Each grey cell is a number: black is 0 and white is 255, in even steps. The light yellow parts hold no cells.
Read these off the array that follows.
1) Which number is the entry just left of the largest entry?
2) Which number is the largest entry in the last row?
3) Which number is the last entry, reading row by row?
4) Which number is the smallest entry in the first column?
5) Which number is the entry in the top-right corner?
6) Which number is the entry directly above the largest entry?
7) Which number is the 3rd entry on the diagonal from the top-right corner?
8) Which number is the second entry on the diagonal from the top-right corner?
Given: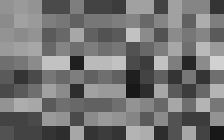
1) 139
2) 180
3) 24
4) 67
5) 52
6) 154
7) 119
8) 173

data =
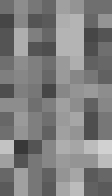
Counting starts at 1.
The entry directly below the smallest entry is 84
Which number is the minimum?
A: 56
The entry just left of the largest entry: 188
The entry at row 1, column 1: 111
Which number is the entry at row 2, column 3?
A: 84
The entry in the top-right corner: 111
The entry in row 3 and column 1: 84
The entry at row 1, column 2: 141
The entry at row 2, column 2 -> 135
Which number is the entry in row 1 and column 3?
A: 119
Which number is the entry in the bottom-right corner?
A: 90
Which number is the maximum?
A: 209
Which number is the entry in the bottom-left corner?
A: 90
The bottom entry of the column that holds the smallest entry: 160
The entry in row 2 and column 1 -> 70
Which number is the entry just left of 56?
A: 195

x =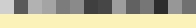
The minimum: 44
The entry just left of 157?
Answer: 70
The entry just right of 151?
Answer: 112
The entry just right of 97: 118

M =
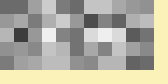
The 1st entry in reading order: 107
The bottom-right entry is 107
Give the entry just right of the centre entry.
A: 218
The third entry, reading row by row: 160
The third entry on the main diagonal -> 152
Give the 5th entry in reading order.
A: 123
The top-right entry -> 145
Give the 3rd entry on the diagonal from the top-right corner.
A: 218
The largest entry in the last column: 188
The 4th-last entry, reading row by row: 182
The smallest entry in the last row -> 99
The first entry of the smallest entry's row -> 182
